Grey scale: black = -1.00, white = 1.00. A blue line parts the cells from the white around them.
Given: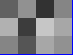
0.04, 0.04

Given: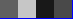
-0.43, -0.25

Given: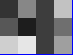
0.52, 0.62

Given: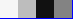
0.03, 0.93

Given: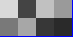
0.21, -0.05

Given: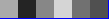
-0.37, 0.33

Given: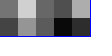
0.36, -0.47
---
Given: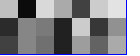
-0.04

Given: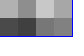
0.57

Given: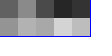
-0.42

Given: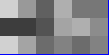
-0.35

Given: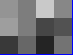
-0.45

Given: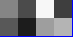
0.94

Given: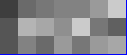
0.31
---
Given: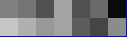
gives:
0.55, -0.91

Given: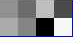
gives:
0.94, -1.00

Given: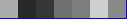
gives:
0.62, -0.68

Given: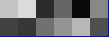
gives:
0.72, -0.93

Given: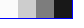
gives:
0.97, -0.81

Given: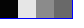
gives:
0.80, -0.97

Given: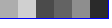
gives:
0.63, -0.67

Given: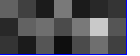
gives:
0.58, -0.89

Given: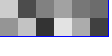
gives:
0.78, -0.60

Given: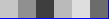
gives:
0.74, -0.51
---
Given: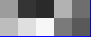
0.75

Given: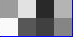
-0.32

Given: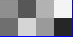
0.67

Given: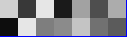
0.80

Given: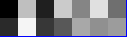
0.92

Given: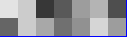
0.60

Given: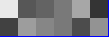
0.23

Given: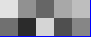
-0.66

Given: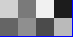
0.12

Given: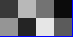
-0.72
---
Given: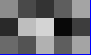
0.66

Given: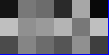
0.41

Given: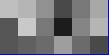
-0.78

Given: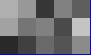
0.01

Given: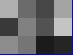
0.01

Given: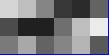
-0.13

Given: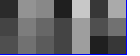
0.24

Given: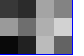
-0.14
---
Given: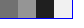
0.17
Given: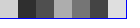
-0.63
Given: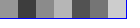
-0.52
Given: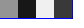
-0.82
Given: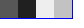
-0.75
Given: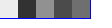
-0.61
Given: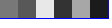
-0.31
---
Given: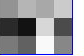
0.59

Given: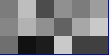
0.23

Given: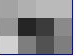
0.46

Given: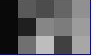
0.13

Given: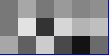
0.12

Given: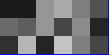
-0.36

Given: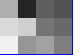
-0.35

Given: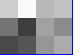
0.52
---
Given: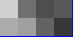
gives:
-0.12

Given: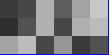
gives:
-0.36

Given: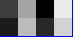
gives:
0.29

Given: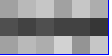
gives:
-0.48

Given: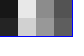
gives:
0.82

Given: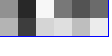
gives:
-0.69

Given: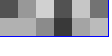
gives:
0.19

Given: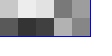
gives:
0.86

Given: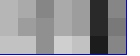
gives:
0.23
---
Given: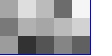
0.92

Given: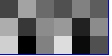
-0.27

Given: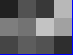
0.44

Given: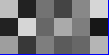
0.68

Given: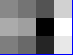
0.64

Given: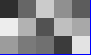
-0.28

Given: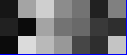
0.00

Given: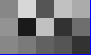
0.34

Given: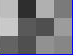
-0.04

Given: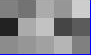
0.61
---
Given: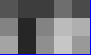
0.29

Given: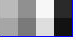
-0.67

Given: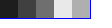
-0.77

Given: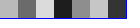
0.72

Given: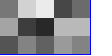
-0.34

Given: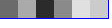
0.33

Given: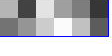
0.17

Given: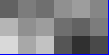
0.32
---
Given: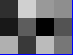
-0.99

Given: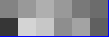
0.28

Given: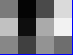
0.33

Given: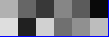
0.13

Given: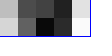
-0.66

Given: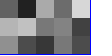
0.03

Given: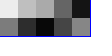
-0.46
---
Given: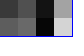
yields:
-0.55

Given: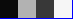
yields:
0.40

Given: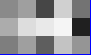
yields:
-0.26

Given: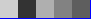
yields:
0.02

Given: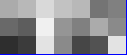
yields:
-0.45

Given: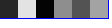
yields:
-0.35
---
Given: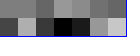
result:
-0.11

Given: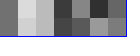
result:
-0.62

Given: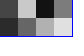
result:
-0.86

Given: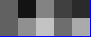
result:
-0.50

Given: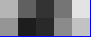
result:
-0.08

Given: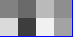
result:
0.46

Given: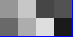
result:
-0.45
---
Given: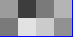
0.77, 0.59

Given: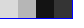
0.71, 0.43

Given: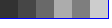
0.61, 0.35

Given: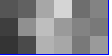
0.67, 0.49

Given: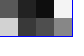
0.91, 0.65

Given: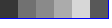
0.69, 0.34

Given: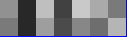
0.58, 0.50

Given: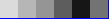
0.72, 0.43

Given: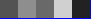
0.63, 0.11
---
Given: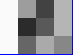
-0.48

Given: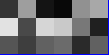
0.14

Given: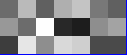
-0.06

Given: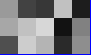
0.51

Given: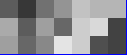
0.42

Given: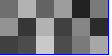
-0.74
